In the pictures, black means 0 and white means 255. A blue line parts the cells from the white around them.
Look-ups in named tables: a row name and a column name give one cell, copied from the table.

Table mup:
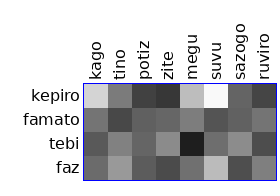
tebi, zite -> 139
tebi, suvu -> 110
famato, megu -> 125
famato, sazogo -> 97
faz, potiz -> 92
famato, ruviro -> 116
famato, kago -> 116
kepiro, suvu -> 249
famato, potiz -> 96
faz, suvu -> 187
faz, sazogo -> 78
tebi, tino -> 129
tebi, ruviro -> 77
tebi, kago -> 89

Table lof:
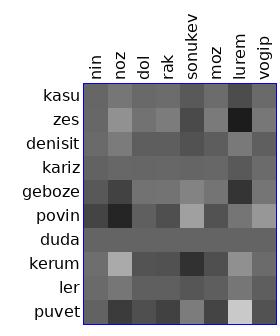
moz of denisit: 93
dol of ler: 95
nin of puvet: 98
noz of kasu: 118
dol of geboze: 114
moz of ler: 94
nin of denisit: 106
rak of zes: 124
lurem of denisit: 121
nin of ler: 106
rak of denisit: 94
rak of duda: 100
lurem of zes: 28
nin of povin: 68

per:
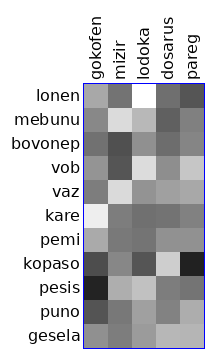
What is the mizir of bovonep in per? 80
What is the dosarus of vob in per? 142
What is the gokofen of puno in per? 84
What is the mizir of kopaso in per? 135
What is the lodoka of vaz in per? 147
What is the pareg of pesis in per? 116
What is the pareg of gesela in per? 181
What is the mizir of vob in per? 85
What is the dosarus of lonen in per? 111
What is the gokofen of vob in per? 148
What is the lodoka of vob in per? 220
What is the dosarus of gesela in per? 183
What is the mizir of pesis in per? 174
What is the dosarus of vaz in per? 160
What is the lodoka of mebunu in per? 184
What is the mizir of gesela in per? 125
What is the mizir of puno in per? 120
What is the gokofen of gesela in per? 144
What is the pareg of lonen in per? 85
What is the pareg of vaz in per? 168

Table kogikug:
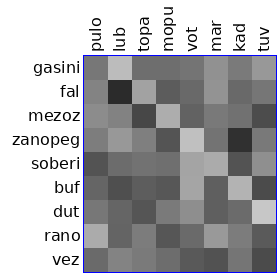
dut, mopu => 122
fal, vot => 105
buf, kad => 179
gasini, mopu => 110
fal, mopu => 92
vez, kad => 117
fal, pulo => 131
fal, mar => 147
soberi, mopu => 111
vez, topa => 122
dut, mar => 95
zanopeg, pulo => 125
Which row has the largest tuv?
dut

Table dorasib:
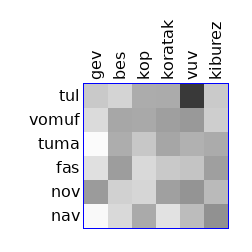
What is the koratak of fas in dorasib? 201
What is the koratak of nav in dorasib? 226
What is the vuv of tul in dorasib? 57
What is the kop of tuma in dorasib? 199
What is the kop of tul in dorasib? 172
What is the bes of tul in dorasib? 212
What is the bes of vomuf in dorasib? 167
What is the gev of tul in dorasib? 201
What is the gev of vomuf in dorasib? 219
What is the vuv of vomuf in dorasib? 153
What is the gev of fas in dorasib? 224
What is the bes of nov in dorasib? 209
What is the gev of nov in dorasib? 155
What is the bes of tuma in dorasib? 173
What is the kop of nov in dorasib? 214
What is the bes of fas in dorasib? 157
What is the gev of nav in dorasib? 249
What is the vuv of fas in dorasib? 196
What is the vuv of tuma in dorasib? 177

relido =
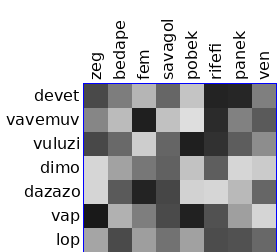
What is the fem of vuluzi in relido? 205
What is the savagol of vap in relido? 74
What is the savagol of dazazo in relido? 70
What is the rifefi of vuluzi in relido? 49
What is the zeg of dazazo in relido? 213
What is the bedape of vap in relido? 177
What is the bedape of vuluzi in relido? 105
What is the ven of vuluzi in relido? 141

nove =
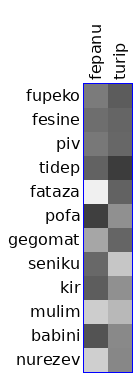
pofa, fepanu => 63
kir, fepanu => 93
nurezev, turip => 135
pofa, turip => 144
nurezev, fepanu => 207
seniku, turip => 198
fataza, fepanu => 240
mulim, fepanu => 205
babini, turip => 137
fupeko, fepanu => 123
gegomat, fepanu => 166
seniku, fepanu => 104
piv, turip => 103
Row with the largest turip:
seniku

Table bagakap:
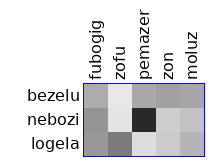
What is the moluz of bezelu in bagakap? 167
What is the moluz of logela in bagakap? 181
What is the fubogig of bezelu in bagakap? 172
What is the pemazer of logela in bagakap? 221
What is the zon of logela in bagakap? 203
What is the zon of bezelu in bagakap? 161

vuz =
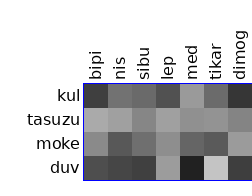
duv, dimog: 62
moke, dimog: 155
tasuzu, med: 144
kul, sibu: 106
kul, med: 154
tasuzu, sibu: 134
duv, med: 33
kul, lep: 81
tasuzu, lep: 160
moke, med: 101
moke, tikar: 90

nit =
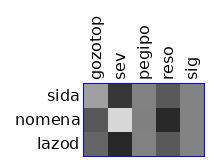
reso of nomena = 41
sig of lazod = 131
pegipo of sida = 130
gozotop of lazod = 101
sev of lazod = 40
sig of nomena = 131
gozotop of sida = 160
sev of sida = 55

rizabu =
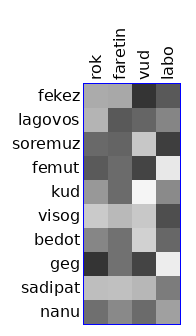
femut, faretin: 107
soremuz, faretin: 100
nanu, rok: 111
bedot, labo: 103
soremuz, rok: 105
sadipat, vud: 183
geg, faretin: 113
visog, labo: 78
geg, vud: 68
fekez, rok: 171
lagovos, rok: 180
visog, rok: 202
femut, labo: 232
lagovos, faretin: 89
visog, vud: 200
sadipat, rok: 190
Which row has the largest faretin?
sadipat

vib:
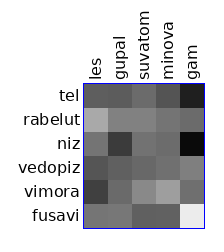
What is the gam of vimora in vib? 111
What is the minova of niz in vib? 108
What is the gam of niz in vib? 10
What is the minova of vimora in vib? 158
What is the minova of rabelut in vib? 116
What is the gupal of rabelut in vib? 129
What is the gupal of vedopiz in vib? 96
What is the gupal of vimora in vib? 106
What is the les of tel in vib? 94
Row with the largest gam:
fusavi

